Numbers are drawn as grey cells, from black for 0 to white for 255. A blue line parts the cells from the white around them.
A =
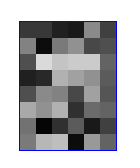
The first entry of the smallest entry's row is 114
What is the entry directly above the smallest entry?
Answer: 145
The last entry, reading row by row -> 99
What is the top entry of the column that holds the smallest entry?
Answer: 56
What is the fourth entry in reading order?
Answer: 25
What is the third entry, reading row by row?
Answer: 32
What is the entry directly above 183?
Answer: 5
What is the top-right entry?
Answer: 64
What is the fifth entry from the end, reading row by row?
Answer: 183
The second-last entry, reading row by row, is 153
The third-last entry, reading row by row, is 12
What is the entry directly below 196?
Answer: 177
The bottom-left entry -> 122
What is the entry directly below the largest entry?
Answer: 40

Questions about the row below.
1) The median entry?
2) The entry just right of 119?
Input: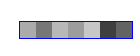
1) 157
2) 184

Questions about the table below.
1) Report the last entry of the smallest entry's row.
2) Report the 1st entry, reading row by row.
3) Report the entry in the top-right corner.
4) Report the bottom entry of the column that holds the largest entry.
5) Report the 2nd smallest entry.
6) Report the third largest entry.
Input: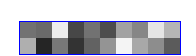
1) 91
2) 114
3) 181
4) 244
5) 51
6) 229

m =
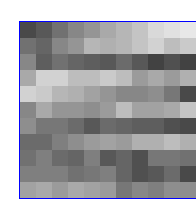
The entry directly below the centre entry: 107
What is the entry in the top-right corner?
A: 232
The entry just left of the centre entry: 142
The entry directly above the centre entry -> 149
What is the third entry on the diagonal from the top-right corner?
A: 66
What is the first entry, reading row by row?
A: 73
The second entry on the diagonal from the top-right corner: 189
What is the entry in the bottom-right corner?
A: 142
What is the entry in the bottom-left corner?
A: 162
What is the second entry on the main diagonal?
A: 101
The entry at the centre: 155
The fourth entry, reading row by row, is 135
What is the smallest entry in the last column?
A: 66
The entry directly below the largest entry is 202
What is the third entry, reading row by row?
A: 113
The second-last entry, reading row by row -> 142
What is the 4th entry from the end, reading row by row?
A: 135
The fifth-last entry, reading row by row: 119
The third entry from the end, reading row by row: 127
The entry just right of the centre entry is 189
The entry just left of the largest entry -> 225

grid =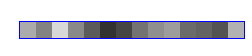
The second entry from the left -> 131
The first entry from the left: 171
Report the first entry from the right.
178
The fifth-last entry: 157

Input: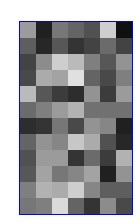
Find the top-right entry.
16
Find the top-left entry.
155
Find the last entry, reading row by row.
73
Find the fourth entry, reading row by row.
100
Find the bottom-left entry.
119
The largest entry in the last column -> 178
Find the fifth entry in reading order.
81
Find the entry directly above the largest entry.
186
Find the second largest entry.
218
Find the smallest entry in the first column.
45
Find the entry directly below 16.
67
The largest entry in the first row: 206
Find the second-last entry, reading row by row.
140
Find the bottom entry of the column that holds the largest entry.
100
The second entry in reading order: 32
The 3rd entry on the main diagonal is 206
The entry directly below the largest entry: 45

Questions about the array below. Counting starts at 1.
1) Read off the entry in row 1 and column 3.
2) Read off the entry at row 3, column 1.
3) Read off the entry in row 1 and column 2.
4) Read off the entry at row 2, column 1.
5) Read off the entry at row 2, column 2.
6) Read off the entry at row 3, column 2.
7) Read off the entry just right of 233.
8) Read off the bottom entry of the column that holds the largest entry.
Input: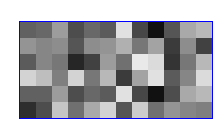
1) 156
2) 91
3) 104
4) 148
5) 134
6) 134
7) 219
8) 204
